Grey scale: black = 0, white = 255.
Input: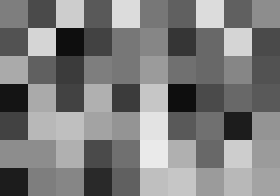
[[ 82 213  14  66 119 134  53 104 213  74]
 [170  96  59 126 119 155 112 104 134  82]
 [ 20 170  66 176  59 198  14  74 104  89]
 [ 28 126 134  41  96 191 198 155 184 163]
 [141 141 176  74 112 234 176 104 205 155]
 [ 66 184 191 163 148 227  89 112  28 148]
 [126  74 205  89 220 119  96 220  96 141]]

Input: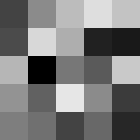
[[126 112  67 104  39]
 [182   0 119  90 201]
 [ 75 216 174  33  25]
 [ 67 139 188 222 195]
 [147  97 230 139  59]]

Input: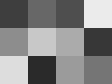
[[ 62 103  78 235]
 [221  42 155 117]
 [141 200 171  55]]

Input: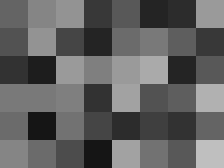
[[ 82 147  69  36 107 121  94  56]
 [133 107  76  21 162 114  88 191]
 [107  21 114  69  44  63  50 100]
 [121 121 127  50 162  82  94 177]
 [100 133 147  56  88  36  44 154]
 [ 50  29 154 127 154 170  36  88]]

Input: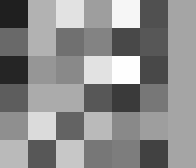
[[143 219  99 186 137 158 165]
 [105 178 112 131  72  87 165]
 [ 37 150 137 226 254  72 165]
 [ 93 171 171  87  58 119 165]
 [186  87 199 119 125  65 165]
 [ 31 178 226 158 246  80 165]]

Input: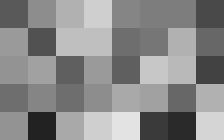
[[147 161  95 154  95 199 185  66]
 [110 133 110 141 169 161 103 177]
 [147  34 169 207 227  58  42 213]
 [ 89 141 177 207 133 125 125  73]
 [154  81 191 191 110 118 177 103]]

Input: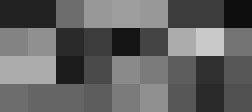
[[172 172  28  74 138 123  93  48  87]
 [131 144  42  60  20  68 172 201 115]
 [109 101 101  93 123 144  87  42  80]
 [ 34  34 109 152 158 152  60  60  14]]
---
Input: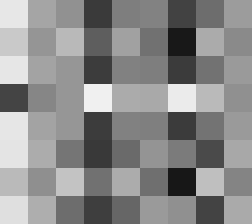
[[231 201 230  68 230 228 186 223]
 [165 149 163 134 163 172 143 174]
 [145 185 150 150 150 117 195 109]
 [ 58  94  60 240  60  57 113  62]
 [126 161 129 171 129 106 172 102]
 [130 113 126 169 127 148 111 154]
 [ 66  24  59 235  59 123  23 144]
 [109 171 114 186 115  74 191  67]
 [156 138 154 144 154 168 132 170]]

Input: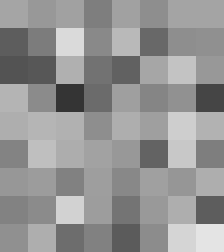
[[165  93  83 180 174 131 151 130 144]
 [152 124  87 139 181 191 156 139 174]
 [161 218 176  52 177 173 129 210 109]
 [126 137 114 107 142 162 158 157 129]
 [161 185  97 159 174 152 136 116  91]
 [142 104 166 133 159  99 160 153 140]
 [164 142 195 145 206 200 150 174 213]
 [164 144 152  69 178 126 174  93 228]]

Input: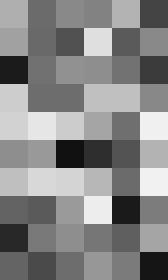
[[175 161  27 205 210 142 191  99  40 100]
 [107 105 113 109 230 153 216  90 121  74]
 [137  81 145 109 204  17 212 154 142 109]
 [130 223 142 192 165  46 183 237 118 151]
 [179  90 114 192 111  83 107  26  95 123]
 [ 68 137  59 136 240 179 241 124 165  21]]

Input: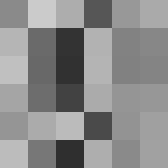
[[138 181 192 165 149 188]
 [203 106 104 109 171 119]
 [173  51  49  66 187  47]
 [ 86 178 180 171  74 174]
 [152 130 129 149 147 138]
 [170 135 132 151 160 161]]

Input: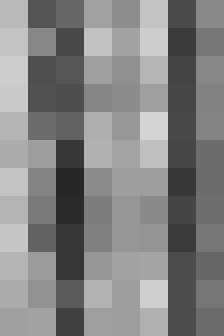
[[185 195 204 202 180 172 195 179 198 180 172 160]
 [ 84 135  80  82 108 158 132 122  99 155 145 162]
 [103  73  87  79  98  55  39  42  55  54  91  64]
 [161 193 159 134 174 176 139 125 128 150 178 159]
 [141 162 144 140 151 163 158 149 149 162 157 158]
 [195 204 181 159 211 191 157 138 147 164 206 176]
 [ 75  59  68  70  73  70  55  69  58  76  77  77]
 [137 118 135 130 131 109 108 110 118 103 118 108]]

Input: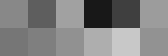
[[136 118]
 [ 94 127]
 [161 145]
 [ 24 174]
 [ 63 200]
 [156 146]]

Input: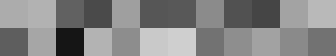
[[172  94]
 [178 166]
 [ 97  21]
 [ 74 179]
 [159 141]
 [ 86 201]
 [ 88 207]
 [139 114]
 [ 81 142]
 [ 69 162]
 [163 138]
 [185 114]]
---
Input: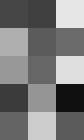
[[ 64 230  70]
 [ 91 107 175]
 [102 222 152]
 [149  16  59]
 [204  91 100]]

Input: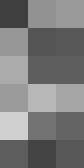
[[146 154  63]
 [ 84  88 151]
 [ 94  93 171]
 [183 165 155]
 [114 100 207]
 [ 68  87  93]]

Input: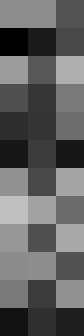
[[141  83 140]
 [ 26  73   1]
 [ 88 174 156]
 [ 54 121  79]
 [ 52 109  45]
 [ 60  22  22]
 [ 72 165 146]
 [162 107 192]
 [ 79 169 151]
 [141  82 139]
 [ 59 145 121]
 [ 47  30  18]]

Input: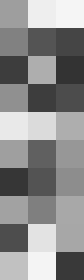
[[238 245 158]
 [ 84  69 129]
 [174  51  61]
 [ 61  76 144]
 [219 174 233]
 [ 96 151 159]
 [ 83 141  54]
 [127 168 162]
 [227 167  77]
 [244  57 193]]

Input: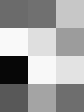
[[112 199 107]
 [223 156 249]
 [248 227   7]
 [164 110  88]]

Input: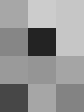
[[204 198 167]
 [ 35 198 134]
 [149 165 154]
 [166 131  71]]
